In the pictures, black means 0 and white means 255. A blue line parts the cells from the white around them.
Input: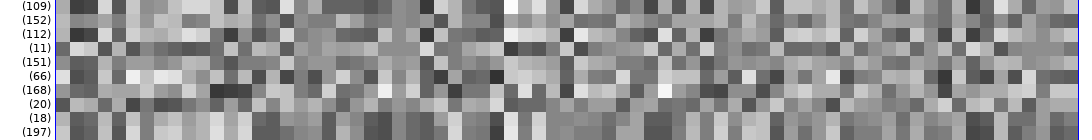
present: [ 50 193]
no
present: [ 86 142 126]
yes
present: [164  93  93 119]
yes

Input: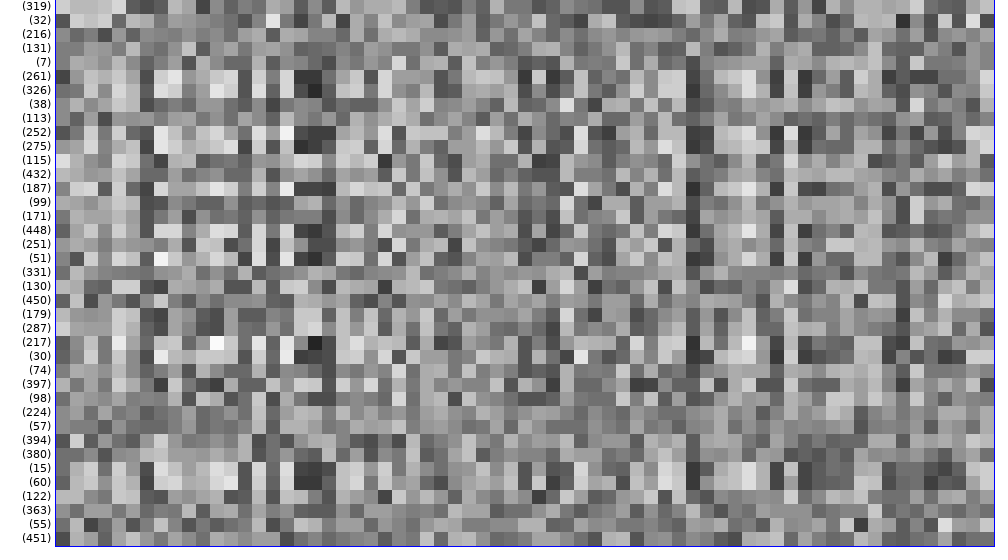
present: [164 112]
yes
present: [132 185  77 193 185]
yes
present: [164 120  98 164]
yes
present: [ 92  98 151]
no

